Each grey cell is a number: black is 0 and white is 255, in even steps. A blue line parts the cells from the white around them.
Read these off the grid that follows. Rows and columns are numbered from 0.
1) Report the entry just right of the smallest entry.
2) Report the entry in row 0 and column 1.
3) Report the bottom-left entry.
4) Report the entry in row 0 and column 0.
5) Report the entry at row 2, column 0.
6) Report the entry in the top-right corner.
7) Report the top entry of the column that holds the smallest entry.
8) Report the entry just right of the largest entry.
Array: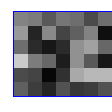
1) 49
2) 124
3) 96
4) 131
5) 110
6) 110
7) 89
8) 124

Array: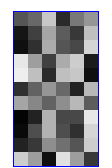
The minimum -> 3
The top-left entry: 85
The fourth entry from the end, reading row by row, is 15
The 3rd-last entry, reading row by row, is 225
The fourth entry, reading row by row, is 42
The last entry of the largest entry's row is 15
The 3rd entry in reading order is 199
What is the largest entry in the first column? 238
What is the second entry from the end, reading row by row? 158
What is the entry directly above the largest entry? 231
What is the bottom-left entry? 205
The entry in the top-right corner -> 150
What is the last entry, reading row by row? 56
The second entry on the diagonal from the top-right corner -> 56
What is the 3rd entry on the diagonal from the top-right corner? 85
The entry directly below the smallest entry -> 9
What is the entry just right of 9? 78
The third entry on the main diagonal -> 171
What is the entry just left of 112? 142
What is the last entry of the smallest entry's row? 231

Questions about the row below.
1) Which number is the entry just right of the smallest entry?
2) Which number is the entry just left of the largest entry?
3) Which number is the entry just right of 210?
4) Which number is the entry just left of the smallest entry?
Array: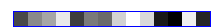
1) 239
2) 210
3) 254
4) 25

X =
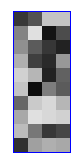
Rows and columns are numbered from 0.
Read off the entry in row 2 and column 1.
91
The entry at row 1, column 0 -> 131
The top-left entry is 55
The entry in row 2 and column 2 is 55
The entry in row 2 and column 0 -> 144
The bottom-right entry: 168
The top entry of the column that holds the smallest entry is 83
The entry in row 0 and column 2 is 196
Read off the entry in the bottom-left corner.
48
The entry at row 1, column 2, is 20
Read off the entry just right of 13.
125
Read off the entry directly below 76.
34

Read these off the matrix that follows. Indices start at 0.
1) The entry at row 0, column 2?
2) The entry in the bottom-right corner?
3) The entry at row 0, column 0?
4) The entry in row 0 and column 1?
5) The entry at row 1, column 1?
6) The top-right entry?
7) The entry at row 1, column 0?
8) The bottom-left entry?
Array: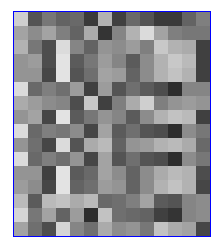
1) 119
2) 70
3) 207
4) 84
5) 140
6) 127
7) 163
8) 163

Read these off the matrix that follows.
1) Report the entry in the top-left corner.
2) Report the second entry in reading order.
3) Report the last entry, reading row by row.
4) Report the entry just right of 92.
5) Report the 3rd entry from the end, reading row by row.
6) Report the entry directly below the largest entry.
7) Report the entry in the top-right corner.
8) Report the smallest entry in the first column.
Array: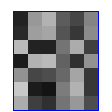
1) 34
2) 152
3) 77
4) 70
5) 116
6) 172
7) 132
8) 27
